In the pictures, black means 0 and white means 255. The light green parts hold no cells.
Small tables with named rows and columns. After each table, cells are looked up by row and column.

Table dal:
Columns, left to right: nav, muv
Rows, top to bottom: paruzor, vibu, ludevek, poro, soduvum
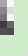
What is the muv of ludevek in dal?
245
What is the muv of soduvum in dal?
74
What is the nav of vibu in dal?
134
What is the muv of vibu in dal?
218
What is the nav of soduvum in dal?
81
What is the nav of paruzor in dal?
168
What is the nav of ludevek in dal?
116
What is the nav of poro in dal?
60
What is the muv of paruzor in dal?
248
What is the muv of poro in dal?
104

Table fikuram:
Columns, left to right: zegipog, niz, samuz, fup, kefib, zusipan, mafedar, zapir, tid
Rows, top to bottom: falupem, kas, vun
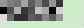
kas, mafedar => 168
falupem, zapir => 149
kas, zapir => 9
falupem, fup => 161
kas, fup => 54
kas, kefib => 78
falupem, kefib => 92
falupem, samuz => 117
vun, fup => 47
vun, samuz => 47
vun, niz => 110
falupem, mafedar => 76
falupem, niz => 126
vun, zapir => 94
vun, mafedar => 134
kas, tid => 210
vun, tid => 147
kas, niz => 79

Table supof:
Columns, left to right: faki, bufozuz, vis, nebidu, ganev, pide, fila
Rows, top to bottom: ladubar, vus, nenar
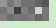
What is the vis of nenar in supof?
119
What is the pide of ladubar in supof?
99
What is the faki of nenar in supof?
128
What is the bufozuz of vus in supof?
138
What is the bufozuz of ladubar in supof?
119
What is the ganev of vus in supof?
106
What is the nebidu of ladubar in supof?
113
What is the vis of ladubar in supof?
140
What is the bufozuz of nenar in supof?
113
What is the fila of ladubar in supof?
85
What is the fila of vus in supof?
118
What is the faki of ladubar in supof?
148
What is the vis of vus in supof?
62
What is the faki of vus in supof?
116
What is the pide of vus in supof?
211

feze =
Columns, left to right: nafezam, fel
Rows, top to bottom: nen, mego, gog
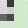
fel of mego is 207
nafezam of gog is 102
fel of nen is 58
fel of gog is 75
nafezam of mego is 215
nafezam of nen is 217

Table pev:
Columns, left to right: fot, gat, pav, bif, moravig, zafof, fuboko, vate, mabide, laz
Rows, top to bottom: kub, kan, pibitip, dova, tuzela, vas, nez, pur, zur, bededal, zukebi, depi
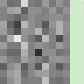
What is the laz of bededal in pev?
121
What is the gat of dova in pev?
100
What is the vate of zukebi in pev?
132
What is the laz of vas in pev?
133
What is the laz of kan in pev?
145
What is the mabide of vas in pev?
80
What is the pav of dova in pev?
65
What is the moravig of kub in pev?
125
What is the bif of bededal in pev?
95
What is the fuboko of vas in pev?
188
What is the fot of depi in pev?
112
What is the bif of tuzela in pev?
150
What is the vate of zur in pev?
147

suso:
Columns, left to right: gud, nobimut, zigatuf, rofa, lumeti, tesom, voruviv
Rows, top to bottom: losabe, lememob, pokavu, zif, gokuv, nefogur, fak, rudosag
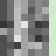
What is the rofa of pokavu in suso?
125
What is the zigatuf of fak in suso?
65
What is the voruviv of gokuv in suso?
111
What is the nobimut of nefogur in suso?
114
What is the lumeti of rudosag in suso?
114
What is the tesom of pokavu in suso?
149
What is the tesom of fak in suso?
186
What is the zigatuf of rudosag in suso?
190
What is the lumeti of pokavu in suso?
114
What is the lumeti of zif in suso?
114
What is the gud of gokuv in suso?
162
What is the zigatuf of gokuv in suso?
190
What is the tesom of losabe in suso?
136
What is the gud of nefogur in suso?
79
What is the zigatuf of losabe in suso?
180
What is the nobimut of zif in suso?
72
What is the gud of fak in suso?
79
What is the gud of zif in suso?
51
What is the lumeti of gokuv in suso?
100
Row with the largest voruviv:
lememob

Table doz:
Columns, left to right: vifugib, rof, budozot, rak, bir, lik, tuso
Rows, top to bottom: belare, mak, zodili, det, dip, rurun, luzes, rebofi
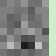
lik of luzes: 194
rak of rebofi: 112
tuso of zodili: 133
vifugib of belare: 116
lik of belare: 112
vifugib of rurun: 110
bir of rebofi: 98
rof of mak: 125
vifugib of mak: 126
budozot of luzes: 140
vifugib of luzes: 139
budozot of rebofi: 96
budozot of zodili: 107
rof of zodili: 97
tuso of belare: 154
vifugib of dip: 146
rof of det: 104
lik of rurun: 134

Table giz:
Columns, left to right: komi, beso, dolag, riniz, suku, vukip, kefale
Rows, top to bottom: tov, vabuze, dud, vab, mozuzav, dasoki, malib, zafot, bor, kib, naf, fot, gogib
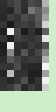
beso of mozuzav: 240
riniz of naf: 51
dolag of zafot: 44
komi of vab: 53
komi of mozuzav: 32
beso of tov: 60
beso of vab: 26
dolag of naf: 49
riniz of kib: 44
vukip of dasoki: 61
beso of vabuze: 39

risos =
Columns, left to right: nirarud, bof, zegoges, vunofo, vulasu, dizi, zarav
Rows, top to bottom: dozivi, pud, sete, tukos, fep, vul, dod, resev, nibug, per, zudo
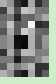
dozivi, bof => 146
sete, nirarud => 106
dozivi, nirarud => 176
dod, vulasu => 175
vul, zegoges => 13
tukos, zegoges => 90
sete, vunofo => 107
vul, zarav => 151
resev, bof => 171

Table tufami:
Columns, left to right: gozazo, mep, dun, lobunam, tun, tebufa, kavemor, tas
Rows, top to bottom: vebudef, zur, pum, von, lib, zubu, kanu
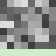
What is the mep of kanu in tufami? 67
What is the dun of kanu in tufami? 167
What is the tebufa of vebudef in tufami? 202
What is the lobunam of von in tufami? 117
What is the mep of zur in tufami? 102
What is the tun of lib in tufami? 176
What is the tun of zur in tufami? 151
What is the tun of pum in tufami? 152
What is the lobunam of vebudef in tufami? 221
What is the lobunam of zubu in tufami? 60
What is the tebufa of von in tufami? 166
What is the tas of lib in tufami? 113
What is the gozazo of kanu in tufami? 209
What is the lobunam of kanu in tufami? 145
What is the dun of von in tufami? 98
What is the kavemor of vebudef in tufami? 178
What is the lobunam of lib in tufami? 137
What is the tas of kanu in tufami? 90
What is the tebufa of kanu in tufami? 100
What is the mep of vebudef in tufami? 171

